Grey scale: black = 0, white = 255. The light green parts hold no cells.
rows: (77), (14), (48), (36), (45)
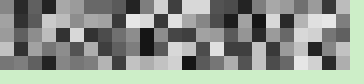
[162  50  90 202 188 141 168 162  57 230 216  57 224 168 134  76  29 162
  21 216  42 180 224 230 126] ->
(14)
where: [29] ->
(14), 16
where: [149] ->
(48), 17
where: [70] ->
(48), 12
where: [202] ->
(14), 3

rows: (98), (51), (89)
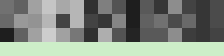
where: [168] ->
(98), 4
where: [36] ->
(89), 9
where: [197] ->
(98), 3
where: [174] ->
(89), 7
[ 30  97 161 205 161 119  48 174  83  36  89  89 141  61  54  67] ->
(89)
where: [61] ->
(89), 13

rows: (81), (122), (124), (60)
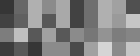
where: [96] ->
(122), 1
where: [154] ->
(122), 8
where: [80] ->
(81), 9
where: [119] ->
(124), 6
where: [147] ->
(124), 7
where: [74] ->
(60), 5
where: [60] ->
(60), 0

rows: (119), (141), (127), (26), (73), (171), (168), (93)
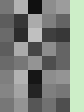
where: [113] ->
(93), 3
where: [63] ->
(127), 3
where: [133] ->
(168), 0

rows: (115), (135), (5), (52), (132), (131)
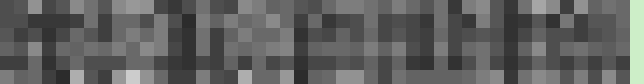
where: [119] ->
(135), 40
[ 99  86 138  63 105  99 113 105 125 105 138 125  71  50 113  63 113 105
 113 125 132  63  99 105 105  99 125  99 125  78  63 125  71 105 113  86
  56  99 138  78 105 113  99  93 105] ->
(52)
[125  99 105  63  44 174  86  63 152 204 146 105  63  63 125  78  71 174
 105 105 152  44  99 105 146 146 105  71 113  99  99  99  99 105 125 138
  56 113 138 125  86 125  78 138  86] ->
(131)
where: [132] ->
(52), 20
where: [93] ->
(52), 43

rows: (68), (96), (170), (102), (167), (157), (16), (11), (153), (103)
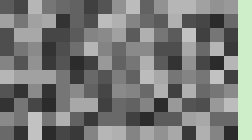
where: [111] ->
(102), 5
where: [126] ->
(157), 8

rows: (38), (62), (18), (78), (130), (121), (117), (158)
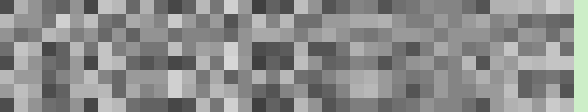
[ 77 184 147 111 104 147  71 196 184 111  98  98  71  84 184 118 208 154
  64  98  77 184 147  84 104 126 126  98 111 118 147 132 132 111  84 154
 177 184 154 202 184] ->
(158)
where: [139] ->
(38), 30
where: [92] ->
(78), 20
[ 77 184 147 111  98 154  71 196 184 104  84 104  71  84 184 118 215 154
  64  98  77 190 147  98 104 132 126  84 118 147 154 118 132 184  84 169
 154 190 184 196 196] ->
(130)
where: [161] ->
(78), 14
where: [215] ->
(130), 16

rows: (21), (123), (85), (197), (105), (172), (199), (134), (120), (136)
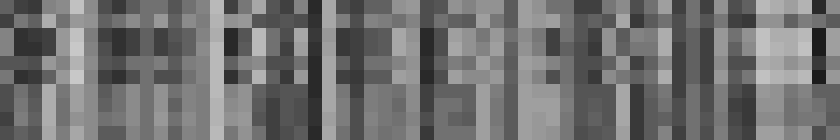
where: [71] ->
(120), 52
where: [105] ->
(134), 28

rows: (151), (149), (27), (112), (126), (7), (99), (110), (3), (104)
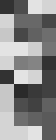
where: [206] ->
(112), 2
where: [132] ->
(126), 2
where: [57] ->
(99), 2

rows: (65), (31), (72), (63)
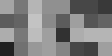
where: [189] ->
(72), 2
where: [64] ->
(63), 6
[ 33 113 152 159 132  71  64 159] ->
(63)
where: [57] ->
(65), 7
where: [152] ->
(63), 2
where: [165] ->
(65), 0
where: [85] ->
(31), 6

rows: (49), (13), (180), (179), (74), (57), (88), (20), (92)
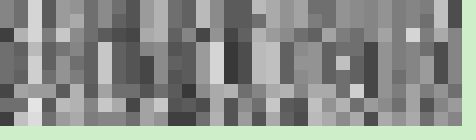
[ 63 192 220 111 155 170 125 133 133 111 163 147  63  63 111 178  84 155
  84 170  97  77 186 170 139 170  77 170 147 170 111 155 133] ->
(92)
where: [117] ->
(179), 4
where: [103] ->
(74), 1

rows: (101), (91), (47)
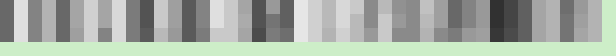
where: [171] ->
(91), 17
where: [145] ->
(101), 28
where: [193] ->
(101), 30

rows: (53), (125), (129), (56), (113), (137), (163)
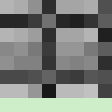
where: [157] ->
(129), 2
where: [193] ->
(163), 6

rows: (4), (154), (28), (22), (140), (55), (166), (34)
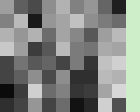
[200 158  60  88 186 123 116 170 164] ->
(22)
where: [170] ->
(22), 7
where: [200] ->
(22), 0
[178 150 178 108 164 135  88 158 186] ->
(28)
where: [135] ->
(28), 5
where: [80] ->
(34), 8

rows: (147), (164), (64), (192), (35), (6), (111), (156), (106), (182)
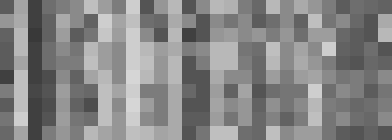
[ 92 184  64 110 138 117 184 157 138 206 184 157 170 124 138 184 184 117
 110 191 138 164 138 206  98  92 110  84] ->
(192)
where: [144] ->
(156), 19
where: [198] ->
(64), 7
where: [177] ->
(147), 16
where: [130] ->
(106), 19
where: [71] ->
(111), 2

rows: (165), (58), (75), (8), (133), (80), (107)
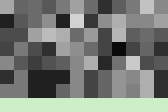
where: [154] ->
(75), 6
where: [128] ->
(107), 9
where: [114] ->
(133), 8
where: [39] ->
(133), 7
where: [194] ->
(165), 10
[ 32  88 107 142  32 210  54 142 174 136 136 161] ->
(58)

